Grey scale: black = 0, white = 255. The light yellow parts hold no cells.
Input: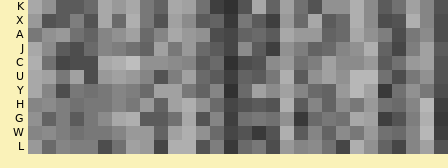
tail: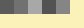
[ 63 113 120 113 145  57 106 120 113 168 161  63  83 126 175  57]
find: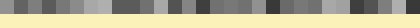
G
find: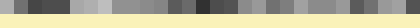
C
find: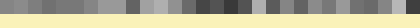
W
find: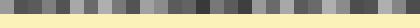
X
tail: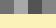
[ 63 113 120 113 145  57 106 120 113 168 161  63  83 126 175  57]

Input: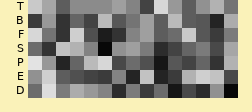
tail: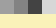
[152  93 145 178 116]
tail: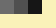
[ 87  67 101  51 178]

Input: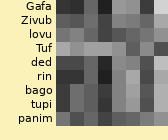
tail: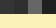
[152 145  60 210]
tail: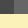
[ 39 138 130  80 190]

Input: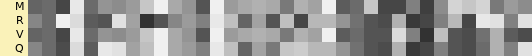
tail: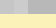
[148 113  84  76 177  57  70 128  84  76 107 177 128 225]
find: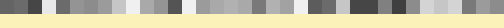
M
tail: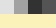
[134 155 128 232 191 100 162  84 191  70 184 184 148 113  84  76 177  57
  70 128 184  70 232 225 128 225]
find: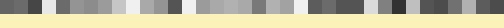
V
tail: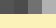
[92 76]
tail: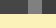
[140 212 198 212 121 155 140]

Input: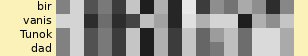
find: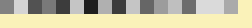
Tunok
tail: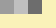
[218 218 170]
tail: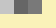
[191 109 218 218 170]
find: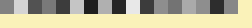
bir
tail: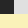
[176 212 212  30 176 142 197]

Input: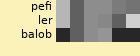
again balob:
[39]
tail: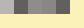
[207]
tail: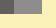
[123 115]
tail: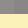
[ 96 207]
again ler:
[96]

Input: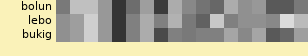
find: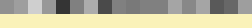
bukig
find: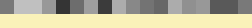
bolun

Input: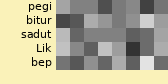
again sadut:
[129]
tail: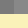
[ 65 116]

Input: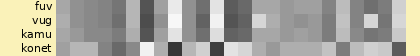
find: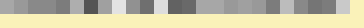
kamu
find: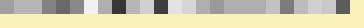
konet
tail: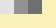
[221  98 105 167 167 153 160 153 124 188 137 117 124 201]
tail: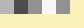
[ 98 241  84  98 214 174 153 145 153 124 194 131 214 117 214]

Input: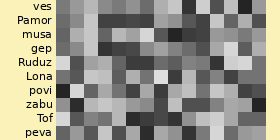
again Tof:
[100]
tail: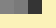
[206 214 115]
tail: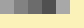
[214  93 175]
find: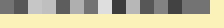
Lona

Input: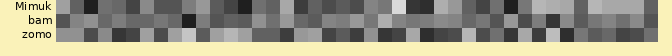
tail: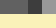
[160  68  91  61 145  54  68 168  46  68  76 182  76 112  54 168  61 189
  46 119  91 104  68  76 112]
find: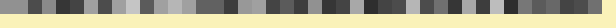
zomo
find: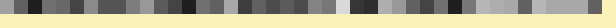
Mimuk
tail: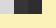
[174 152  97  68 112  31 119 182 174 168  97 182 168 168 168  97]
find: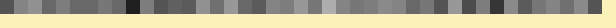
bam
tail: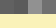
[152 104  91 132 125 152 119 174 132 119 125 138 132 104 119  84 152  76
 125  54 138  91 119 132 112 138  84]

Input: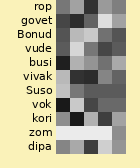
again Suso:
[91]
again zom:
[235]
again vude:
[91]
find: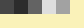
govet

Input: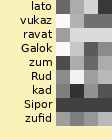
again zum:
[172]
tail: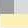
[218 218]
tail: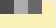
[172]
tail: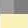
[151 185]
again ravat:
[218]
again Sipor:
[64]

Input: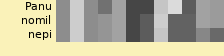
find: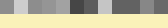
nepi
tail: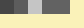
[135 105]

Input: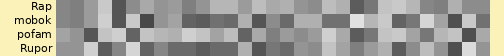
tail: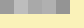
[140 189 176  92 119 195 201 182 134 127 176 140 140]
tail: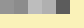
[119 195 201 182 134 127 176 140 140]
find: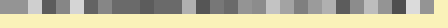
Rupor
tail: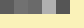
[140 106 176 176 113 113 225 182 201  99 119 213 163  79 201 113]
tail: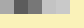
[163 119 182 195  79 169]
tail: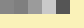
[140 169 148 155 127 148 182 182 155 189 169 176 148 140 189 176  92 119
 195 201 182 134 127 176 140 140]
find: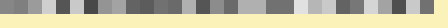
mobok

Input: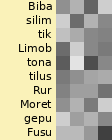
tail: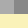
[130]
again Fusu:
[186]

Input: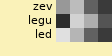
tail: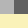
[58]
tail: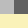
[58]

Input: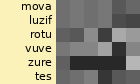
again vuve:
[133]
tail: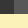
[96]
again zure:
[40]
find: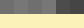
luzif

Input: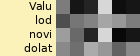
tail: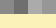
[ 98 137]
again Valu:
[22]
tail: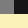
[ 36 215  14  22]

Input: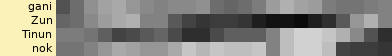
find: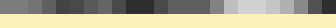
Tinun
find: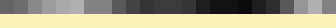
Zun
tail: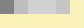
[176 137  82  46]
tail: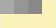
[130 137 137 144 109 101 109 124 156 176 162 156 124 116 116 124 130]

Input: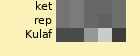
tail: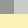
[60]
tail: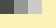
[60]
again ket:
[103]
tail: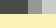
[60]
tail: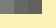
[109]
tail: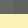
[109]

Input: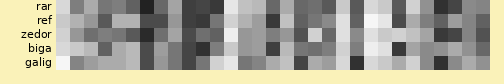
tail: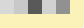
[ 49  69 138 132]
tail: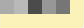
[ 69 118 209 230 118 132 171 193  69 171 157 216  49 216 201 171 209 138
  49 138 171 145]
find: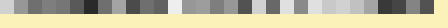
zedor
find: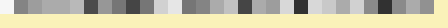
galig

